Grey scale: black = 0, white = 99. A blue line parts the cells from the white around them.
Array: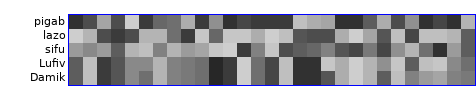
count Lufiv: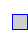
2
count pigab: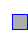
3

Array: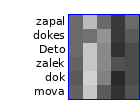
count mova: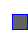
1
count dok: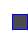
1
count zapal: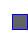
0

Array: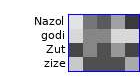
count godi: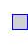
0
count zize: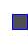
3
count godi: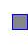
2

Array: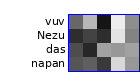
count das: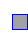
2
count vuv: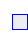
1

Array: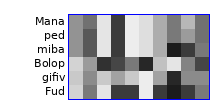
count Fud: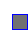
0
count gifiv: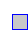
3

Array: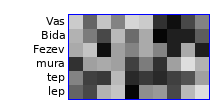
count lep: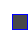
2
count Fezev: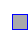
3
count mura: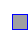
3
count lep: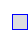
1
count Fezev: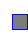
0

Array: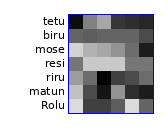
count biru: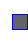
4
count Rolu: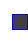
2
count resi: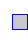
3
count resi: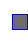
0
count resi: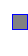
0

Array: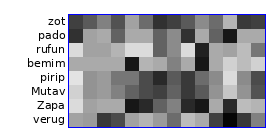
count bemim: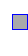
7
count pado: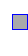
6
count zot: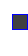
3
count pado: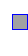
1
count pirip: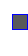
1
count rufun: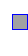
3
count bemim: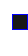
2

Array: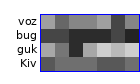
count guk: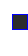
1
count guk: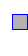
0
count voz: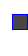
1
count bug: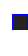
1
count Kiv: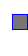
0
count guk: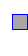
2

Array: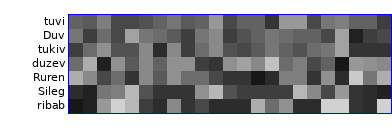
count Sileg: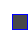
1
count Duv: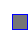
4
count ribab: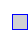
4
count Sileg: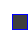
4
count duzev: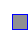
5
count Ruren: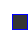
4

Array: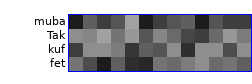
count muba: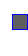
2
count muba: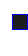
3
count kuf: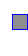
6
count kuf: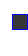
1
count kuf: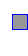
0
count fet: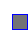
3

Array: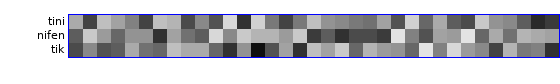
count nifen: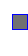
2
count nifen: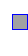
3
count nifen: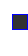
2

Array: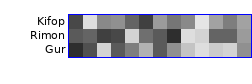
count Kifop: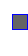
1
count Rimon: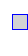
2

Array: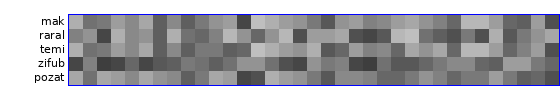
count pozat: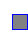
2
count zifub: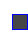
5
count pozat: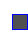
2
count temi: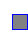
2
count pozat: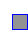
3
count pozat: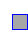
4
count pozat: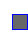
4

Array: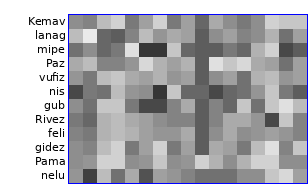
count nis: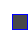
2
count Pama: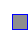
6
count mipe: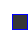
2
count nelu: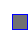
4
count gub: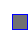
2
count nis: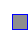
1
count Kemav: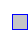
2

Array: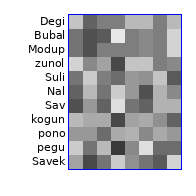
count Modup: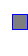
4
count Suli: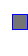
1

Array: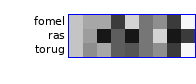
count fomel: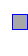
2
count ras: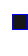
3
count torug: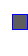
1

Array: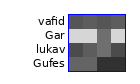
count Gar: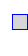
3
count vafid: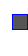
2
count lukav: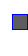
1
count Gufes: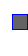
2
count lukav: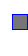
0
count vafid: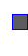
2

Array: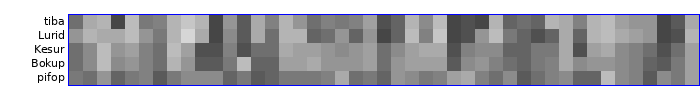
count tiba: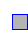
8
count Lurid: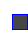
4
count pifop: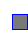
10
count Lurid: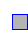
6
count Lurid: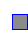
1
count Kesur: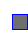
7
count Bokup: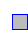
2

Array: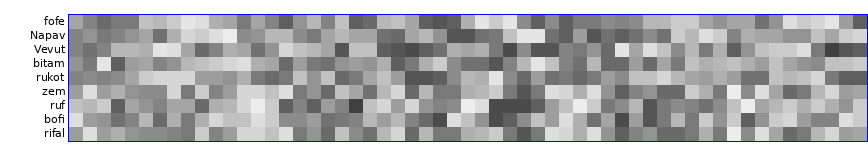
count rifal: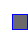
5
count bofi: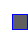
2
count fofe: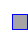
7

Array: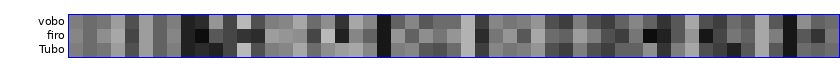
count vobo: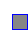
5
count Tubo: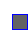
4
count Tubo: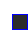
1
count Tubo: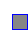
4
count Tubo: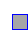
4

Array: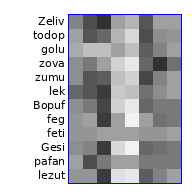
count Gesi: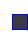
1
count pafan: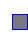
4
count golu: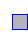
0
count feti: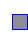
0

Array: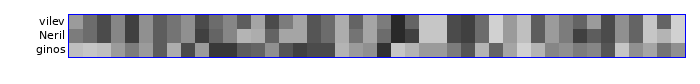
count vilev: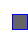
5
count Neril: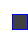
5
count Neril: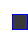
0
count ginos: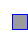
6
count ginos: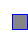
2

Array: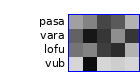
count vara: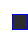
0
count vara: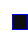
0
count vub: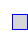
3

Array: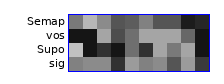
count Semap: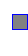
1
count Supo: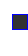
2
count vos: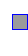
0
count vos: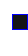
3
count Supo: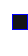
3
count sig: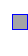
0
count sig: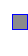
3

